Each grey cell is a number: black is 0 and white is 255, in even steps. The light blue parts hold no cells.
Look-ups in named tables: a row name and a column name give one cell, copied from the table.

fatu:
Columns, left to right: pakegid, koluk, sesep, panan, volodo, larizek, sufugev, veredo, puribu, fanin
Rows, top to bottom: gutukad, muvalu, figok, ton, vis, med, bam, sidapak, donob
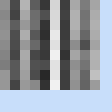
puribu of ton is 103
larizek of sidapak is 228
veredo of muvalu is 177
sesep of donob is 153
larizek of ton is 232
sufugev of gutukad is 62
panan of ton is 88
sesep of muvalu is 167
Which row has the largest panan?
donob

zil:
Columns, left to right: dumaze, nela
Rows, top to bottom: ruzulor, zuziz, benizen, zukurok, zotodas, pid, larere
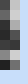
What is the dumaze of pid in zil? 135
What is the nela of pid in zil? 207
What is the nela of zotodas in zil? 56
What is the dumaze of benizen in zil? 49
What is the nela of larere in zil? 112
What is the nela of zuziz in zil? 207
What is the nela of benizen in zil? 173
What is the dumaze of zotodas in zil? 61
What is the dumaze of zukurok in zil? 41
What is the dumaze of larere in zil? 33
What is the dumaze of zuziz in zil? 102
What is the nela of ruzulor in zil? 196
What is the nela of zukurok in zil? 81
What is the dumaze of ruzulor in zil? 72

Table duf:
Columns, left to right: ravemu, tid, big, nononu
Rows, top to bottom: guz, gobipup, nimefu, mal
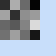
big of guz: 106
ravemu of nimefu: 103
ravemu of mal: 113
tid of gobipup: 47
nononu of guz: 4
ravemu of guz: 45
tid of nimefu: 89
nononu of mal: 22
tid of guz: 173
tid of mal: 159
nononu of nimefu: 218
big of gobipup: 143
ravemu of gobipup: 163
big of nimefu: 131
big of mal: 110
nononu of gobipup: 155

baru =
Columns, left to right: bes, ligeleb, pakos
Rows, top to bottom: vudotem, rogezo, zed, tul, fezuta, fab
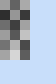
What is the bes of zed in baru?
110
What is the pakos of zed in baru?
162
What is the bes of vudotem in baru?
159
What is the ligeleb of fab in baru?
214
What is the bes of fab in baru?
164
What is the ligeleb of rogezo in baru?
150
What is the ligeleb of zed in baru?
63
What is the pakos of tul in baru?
194
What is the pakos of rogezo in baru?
57
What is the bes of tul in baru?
157
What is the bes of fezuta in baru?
115
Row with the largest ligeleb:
fab

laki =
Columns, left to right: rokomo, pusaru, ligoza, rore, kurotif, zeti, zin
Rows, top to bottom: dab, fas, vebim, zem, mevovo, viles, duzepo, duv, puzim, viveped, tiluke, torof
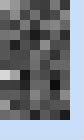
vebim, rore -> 57
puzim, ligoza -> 36
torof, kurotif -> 89
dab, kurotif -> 61
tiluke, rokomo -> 152
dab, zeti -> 120
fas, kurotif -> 58
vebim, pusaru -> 61
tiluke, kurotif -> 74
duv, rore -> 89
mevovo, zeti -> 76
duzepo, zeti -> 103
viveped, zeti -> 62
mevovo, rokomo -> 86
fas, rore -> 111
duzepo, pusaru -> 75
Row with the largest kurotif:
mevovo

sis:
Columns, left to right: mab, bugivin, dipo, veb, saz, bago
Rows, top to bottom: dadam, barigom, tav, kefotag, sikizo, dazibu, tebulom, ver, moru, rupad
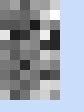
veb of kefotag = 132
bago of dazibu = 178
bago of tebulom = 128
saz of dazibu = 208
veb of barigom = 131
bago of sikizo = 39
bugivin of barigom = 113
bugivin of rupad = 82
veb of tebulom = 138

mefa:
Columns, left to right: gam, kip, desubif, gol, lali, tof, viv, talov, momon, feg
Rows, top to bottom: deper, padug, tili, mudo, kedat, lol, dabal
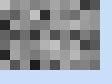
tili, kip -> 162
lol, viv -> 157
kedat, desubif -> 132
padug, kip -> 96
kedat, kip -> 159
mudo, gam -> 98
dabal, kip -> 85
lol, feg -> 137

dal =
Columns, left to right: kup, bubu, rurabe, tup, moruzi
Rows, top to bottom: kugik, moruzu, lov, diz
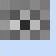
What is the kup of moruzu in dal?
111
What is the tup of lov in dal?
185
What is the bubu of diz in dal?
95
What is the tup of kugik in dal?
135
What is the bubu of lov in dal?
196
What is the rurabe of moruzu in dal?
166
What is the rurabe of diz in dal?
154
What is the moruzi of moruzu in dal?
137
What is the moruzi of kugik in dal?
121
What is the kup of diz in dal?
118

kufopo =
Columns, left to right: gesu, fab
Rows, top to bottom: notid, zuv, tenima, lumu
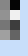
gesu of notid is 134
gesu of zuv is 146
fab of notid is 5
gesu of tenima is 118
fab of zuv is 240
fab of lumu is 100
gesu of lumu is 160
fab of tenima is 61
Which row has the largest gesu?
lumu

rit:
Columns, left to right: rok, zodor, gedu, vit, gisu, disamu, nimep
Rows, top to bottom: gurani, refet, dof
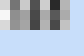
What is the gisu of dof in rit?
179
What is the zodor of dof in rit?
147
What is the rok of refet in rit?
247
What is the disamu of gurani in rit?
41
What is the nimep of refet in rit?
171
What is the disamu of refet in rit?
89
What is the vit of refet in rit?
73
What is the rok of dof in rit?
217
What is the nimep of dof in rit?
194
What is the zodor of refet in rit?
143
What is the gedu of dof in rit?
165
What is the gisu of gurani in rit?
206
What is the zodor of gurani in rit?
117
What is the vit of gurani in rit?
81
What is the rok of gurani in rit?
214
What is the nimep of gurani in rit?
181

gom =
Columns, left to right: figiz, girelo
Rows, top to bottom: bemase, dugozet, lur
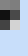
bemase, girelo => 126
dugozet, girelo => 73
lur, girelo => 211
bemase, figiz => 131
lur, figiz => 67
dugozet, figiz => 17
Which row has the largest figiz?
bemase

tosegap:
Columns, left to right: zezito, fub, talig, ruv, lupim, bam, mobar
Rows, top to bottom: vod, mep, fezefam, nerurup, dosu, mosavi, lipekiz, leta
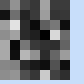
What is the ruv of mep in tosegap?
58
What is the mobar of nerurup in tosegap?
107
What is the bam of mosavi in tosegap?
102
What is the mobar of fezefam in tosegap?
14
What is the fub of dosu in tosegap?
9
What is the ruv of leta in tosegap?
54
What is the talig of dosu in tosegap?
119
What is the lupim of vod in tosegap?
163
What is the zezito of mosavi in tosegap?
169
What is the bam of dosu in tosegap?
46

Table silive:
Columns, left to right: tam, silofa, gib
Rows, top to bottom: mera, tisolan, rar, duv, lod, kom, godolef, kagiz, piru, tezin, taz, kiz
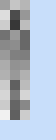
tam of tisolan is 221
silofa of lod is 141
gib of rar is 189
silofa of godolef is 146
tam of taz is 203
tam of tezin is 214
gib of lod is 104
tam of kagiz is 177
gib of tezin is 213
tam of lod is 137
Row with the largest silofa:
mera

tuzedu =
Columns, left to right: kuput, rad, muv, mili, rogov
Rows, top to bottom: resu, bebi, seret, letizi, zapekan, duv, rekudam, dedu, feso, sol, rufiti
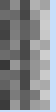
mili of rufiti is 157
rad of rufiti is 153
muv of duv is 73
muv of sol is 97
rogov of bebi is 199
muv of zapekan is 74
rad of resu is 141
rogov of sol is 203
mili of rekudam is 149
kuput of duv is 108
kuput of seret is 71
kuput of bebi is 109
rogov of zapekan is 166
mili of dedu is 147

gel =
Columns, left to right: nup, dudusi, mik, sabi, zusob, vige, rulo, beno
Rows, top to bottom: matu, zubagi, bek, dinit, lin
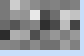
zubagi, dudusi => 154
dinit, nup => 44
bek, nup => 106
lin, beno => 128
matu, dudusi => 205
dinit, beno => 153
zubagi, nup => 121
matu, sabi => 140
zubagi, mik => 148
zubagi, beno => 194
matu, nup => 121

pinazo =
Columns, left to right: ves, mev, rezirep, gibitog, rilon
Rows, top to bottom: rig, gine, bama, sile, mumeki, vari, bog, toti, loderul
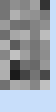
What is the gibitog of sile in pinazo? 130
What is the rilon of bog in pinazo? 151
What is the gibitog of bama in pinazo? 131
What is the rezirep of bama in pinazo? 110
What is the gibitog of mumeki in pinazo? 118
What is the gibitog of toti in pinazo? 116
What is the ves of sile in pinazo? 110
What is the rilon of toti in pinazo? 72
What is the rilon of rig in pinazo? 51
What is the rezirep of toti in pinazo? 68
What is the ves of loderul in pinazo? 113
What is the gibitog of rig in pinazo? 161
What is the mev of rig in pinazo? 143
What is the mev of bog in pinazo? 50
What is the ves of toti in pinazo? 175
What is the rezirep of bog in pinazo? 113
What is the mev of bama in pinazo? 114
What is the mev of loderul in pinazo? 170
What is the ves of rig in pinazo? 117
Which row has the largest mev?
vari

